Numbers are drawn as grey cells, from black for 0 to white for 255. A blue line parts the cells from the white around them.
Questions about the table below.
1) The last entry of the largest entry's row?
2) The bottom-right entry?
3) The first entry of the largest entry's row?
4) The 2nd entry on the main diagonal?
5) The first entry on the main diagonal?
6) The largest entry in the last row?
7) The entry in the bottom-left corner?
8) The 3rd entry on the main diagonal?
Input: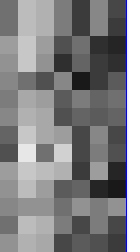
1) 80
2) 59
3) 80
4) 188
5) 112
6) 177
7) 146
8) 157

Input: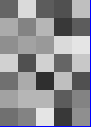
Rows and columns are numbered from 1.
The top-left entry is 101
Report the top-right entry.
191
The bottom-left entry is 112
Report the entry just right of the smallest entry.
191
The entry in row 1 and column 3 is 92
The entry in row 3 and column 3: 153
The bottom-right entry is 143
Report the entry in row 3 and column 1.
143
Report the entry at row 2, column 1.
171
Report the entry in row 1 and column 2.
218

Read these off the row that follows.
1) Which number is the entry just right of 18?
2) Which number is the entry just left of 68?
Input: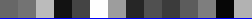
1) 68
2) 18
